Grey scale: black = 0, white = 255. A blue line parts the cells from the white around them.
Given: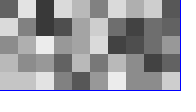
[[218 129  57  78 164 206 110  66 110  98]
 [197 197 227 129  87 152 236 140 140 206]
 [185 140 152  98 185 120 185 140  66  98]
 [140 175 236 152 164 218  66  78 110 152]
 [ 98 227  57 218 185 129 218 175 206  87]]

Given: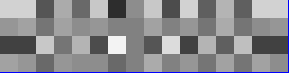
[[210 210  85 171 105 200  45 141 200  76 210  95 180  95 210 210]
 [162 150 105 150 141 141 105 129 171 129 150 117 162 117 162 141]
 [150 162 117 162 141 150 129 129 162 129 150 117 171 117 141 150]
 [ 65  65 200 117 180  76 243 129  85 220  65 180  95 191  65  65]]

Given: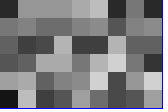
[[159 170  97 130 139 209  73 150 209]
 [119 130 109 109 130 139  85 130 139]
 [ 97  63  73 180  63  63 180  97  97]
 [ 85  97 170 170 119 180 209 119  51]
 [ 41 150 150 150 170 189  41 119  41]
 [ 20 189  63  85 159 109  73  85 159]]

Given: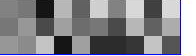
[[151 139 195  21 160  44  44  54 195  85]
 [130 119  21 183  97 207 130 216  64 216]
 [119 151  74 160 109 119  74 183  97 172]]

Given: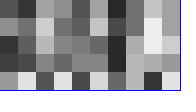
[[153 226  84 226  73 215 104 184  53 226]
 [142 113 205 113  94 196  73 113 237 162]
 [ 84  53 162 142  84 162  41 113 196 162]
 [ 62  73 133 104 133 133  41 184 174 153]
 [ 53  94 184 133 124 104  41 174 237 205]]

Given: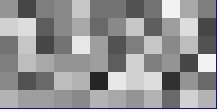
[[209 221  93 137 168 105 137 198  93 158 221  70]
 [179 158 158 148 137 179 168 148 179 105 209 179]
 [148  70 126 137 198 115 115  82 115 242 168 126]
 [137  82 105 189 179  37 231 209 221  49 148 105]
 [126 189 168 148 148 158  93 209 126 148  70 242]
 [115 198  70 115 231 158  82 126 198 137 189  82]]
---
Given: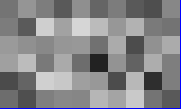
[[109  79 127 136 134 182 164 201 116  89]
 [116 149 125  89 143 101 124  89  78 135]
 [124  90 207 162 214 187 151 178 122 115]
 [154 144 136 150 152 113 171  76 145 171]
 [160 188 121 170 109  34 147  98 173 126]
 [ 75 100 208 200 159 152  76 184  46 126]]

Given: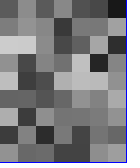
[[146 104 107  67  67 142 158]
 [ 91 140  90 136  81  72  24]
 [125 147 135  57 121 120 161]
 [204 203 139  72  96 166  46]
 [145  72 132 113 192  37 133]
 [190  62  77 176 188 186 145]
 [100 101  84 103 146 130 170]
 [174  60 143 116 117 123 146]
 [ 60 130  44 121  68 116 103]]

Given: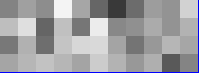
[[165 182 194 182 164 204 179 152 175  89 132]
 [131 160 141 244 166 102  57 108 157 147 210]
 [190 223 101 192 118 236 136 144 171 147 178]
 [120 177 110 196 215 217 164 116 152 182 166]]

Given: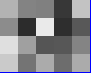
[[202 116 171 109 171]
 [179 131 128  55 195]
 [140  44 234  46  88]
 [223 160  85  87 132]]

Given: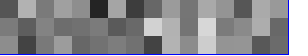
[[141  67 121 156 103 114 125 113  67 179 140 205 148 149  88 107]
 [ 85 178 122 160 142  36 165  61 103 155 117 169 148  86 170 153]
 [123  94 131 109 113 123  90 105 210 178 116 215 123 138 173 104]]

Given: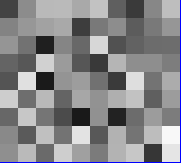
[[143 186 106 206 160 123 179 199  54 229]
 [ 67 140 185 186 169 194  95  58 135 190]
 [131 151 162 169  61 121 141  92 121 150]
 [149 114  31 133 104 215  81  98 108 109]
 [100  87 209 155  86  57 181 142 142 125]
 [ 84 224  26 148 157 113  58 222 115 172]
 [205 110 185 100 167 146 175 194  95 156]
 [103 199 117  75  25 145  34 108 156 124]
 [137  90 192 115 227  88 178 116 189 248]]
